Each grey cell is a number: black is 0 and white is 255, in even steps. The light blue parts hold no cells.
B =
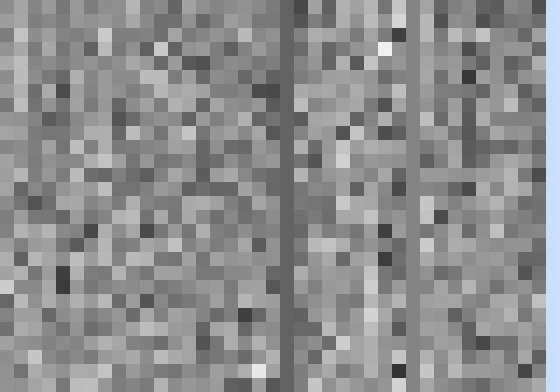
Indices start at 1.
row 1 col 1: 142
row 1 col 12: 137
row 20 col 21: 99
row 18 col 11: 164
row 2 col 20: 121
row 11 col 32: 139
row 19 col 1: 174
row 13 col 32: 153
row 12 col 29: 143
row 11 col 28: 165
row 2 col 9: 141
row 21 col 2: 136
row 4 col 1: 146
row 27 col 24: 168
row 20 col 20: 103
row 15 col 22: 121
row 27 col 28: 143
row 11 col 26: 157
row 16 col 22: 113
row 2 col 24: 106
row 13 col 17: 168
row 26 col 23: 103
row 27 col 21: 99
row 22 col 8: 184
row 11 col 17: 107
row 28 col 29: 210
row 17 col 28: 64
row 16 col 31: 193
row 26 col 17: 131
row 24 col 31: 160
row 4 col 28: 240
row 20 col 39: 115
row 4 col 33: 143
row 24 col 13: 155
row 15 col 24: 112
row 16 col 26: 168
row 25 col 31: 137
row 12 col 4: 145
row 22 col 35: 129
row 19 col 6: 188

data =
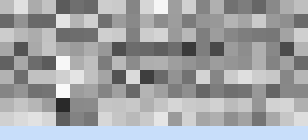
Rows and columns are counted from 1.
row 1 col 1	188
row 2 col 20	153
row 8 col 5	41
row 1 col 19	102
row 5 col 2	168
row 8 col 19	150
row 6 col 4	193
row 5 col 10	139
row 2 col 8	112
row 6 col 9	82
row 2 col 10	137
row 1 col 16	176
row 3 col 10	128
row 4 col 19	175
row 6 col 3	193
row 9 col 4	214
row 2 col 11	173
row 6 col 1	178
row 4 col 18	141
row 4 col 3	169
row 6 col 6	228
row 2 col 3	105
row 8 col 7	139
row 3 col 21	163
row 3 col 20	119
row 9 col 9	197
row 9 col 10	185
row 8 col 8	197
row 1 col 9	202
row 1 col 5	91
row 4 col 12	94
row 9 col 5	93

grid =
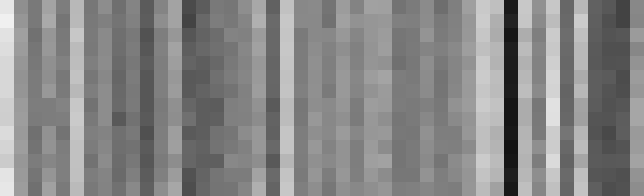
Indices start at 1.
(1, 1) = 230
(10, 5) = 115
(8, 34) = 156
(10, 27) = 151
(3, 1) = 226
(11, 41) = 104
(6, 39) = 131
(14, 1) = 231
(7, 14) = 90
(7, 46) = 151
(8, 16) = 92
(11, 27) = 155
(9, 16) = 96
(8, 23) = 142
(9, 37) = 21
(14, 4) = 161
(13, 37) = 30
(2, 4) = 170
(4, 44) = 80
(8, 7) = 114
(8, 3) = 125
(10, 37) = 24
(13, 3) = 117
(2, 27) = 150
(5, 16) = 104
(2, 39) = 138
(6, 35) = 203
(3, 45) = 87
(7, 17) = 115
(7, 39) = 138
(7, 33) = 135
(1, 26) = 131
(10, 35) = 191
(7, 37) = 28
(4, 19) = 161
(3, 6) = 199
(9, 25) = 144
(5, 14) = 100
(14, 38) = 191

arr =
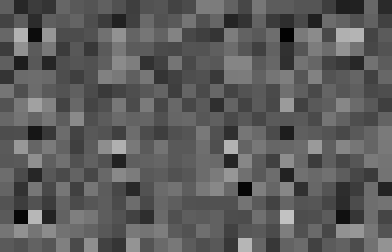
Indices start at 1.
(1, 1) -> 95
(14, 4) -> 73
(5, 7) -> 81
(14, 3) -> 119
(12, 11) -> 98
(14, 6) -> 64
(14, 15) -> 121
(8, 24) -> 95
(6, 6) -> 63
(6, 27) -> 65
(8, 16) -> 47
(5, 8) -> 95
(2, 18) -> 51
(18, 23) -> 65
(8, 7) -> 68
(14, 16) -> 136
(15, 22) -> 84
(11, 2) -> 152
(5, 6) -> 85
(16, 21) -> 194
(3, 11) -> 118
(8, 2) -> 121
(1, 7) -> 84
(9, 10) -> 99
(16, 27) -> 110
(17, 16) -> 97
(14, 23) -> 103
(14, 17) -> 104
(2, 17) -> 36
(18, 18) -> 182
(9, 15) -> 87
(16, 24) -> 92
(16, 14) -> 94
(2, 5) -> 89
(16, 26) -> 54
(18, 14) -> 92
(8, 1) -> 83

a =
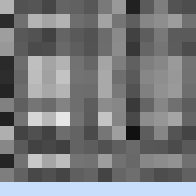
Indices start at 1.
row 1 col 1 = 180
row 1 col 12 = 126
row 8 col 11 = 101
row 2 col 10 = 94
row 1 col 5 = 100
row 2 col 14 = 113
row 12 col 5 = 189
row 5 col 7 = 102
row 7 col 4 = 167
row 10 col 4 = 66
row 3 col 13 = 91
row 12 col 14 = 112
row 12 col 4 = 166
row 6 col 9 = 111
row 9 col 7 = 92
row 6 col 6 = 115
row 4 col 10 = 55
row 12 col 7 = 114
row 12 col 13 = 146
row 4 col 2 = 91
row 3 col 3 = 82
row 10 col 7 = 74
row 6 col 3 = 189
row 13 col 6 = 95
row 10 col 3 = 80
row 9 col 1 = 33
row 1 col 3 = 85
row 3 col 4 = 66
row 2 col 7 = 104
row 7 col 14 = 110
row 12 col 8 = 157
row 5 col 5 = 179
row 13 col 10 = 110
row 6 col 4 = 161
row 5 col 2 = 109
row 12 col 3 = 200
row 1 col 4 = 70

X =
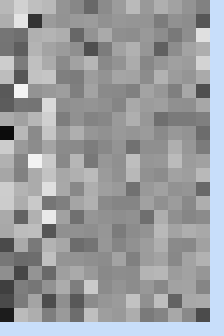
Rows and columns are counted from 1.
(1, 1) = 184
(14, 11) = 153
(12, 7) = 120
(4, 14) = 163
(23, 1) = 28
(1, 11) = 153
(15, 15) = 174
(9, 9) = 154
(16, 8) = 145
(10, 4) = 197
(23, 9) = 153
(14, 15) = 104
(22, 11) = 144
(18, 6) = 108
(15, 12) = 144
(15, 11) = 161
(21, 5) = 172
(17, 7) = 142
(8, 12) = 159
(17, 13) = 163
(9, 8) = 135
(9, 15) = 127
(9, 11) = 151
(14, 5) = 168
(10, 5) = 152
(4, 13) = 141
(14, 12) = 161
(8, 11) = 156
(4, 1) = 116
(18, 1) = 74
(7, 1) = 89
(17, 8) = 150
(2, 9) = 151
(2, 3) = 51
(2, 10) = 149
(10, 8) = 145
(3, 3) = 176
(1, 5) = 148
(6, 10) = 163
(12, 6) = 182

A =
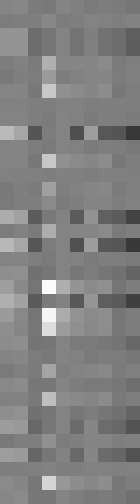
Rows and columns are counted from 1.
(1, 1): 133
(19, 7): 123
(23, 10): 125
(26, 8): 125
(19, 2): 132
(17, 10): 127
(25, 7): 123
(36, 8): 123
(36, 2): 138
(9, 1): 131
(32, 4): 144
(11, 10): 121
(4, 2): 148
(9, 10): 123
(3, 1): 147
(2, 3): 127
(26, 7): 122
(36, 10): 112
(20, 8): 118
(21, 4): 250
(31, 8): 108
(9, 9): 126
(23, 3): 118
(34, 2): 127
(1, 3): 123
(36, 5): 132
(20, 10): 100
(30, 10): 100
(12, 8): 140
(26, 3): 124
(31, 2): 153
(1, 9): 123
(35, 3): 119
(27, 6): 131
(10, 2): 166
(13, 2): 128
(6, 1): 121
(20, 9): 113
